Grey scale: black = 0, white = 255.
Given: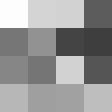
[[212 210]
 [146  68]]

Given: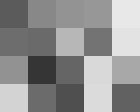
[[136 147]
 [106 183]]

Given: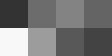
[[108 131]
 [156  88]]

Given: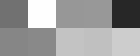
[[254 151]
 [137 195]]

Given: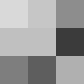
[[198 141]
 [192  59]]

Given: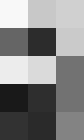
[[200 208]
 [ 44 202]]

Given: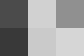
[[209 144]
 [202 214]]

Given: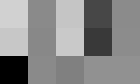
[[138 197]
 [136 201]]

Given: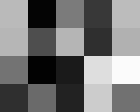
[[  4 123]
 [ 78 181]]
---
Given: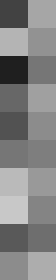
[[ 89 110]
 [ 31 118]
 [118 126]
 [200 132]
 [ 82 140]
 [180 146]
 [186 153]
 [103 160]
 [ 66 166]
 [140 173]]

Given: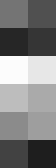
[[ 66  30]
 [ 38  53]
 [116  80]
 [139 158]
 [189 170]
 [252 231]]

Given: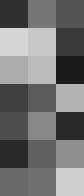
[[ 64  91 179]
 [ 41  97 143]
 [105 111 206]
 [ 49 119  84]
 [ 78 135  41]
 [172 187  27]
 [214 200  56]]

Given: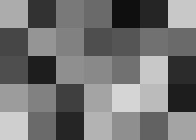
[[ 78  29 143 137 113 200  43]
 [172  50 121 106  15  37 200]
 [207 106  37 179 143  98 164]
 [156 129  63 164 213 187  29]
 [ 70 149 129  78  85 113 106]]

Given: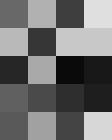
[[185  54 200 200]
 [ 96  74  46  30]
 [ 89 161  68 215]
 [ 38 169  10  24]
 [104 177  62 223]]

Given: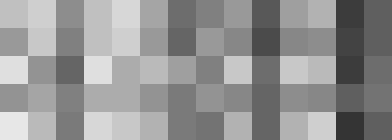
[[223 147 101 223 172 186 159 128 200 109 200 186  60 109]
 [147 165 128 172 172 147 122 147 135 101 141 135  95 115]
 [231 186 122 215 200 178 122 115 178 101 178 207  52  95]
 [153 200 128 192 207 153 101 153 135  75 135 141  67  95]
 [192 207 141 192 215 165 109 128 153  88 159 178  60  95]]

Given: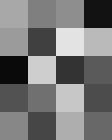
[[155  64 227 186]
 [135  70 174 104]
 [ 82 112 199  76]
 [168 127 142  18]
 [ 10 206  51  90]]
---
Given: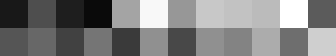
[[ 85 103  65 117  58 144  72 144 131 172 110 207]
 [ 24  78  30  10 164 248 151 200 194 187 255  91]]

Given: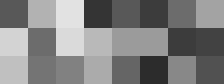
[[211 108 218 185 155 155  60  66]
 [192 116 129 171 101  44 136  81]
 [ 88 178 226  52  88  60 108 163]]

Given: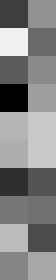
[[240 105]
 [187  76]
 [180 201]
 [174 201]
 [132 167]
 [118 112]
 [ 91 139]
 [ 62 146]
 [ 46  83]
 [  0 159]]

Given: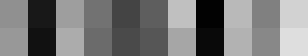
[[152  17 172 107  74  86 166   9 178 136 222]
 [144  24 158 114  68  94 192   2 185 128 210]]

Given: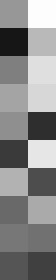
[[178  77]
 [164 215]
 [151 253]
 [143  46]
 [127 223]
 [119 113]
 [105 170]
 [ 85  64]
 [ 58 230]
 [ 22 185]]

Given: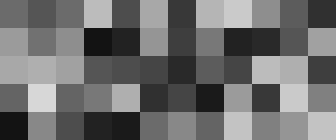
[[168 175 161  85  77  69  41  92  69 188 175  62]
 [155 113 142  19  34 149  62 120  34  41  85 161]
 [107  85 107 188  77 168  56 181 202 142  92  48]
 [100 215 100 120 175  48  69  26 155  56 202 128]
 [ 19 136  77  34  26 107 136 100 195 128 149 195]]

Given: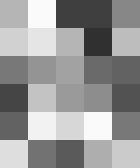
[[222 114  90 174 203]
 [209 229 181  48 189]
 [181 250  63  63 135]
 [120 148 162 106  98]
 [ 98 242 215 250 120]
 [ 69 195 154 141  82]]

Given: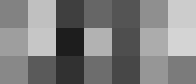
[[158 198  29 178  78 172 212]
 [136  90  49 109  71 150 123]
 [130 192  63 102  84 143 204]]

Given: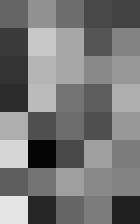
[[228  38 101 124  32]
 [214   5  72 159 124]
 [174  79 109  79 152]
 [101 145 109  72  66]
 [ 93 116 159 137 131]
 [ 58 200 167  85 131]
 [ 51 181 167 137 152]
 [ 44 187 116  93 174]]
